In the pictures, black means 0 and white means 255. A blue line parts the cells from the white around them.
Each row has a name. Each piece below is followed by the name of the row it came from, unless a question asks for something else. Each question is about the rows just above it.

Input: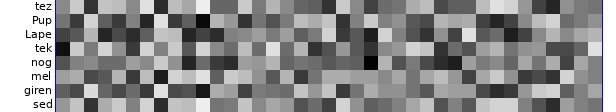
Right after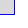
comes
[101]
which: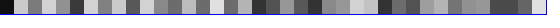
tek

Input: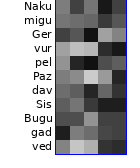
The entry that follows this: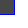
[65]
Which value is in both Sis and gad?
[30]

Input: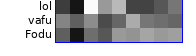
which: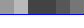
lol
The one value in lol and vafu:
[118]
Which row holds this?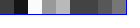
lol
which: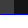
lol
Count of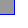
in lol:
1
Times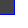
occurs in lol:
2

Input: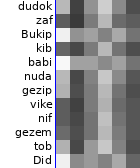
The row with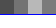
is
gezem
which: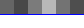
kib
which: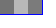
gezem
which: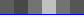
nif

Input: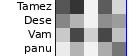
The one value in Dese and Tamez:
[242]
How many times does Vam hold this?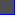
0

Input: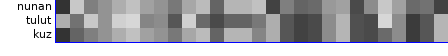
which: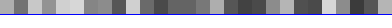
tulut
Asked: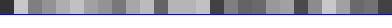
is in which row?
nunan

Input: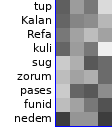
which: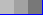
funid
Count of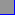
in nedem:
2
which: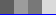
tup
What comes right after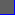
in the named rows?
[156]
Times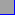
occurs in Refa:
2

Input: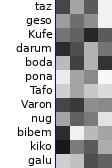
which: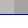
bibem
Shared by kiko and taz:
[91]
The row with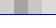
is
Tafo
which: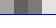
nug

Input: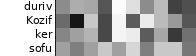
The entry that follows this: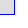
[140]
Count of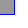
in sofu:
0
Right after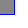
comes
[160]
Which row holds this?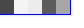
ker

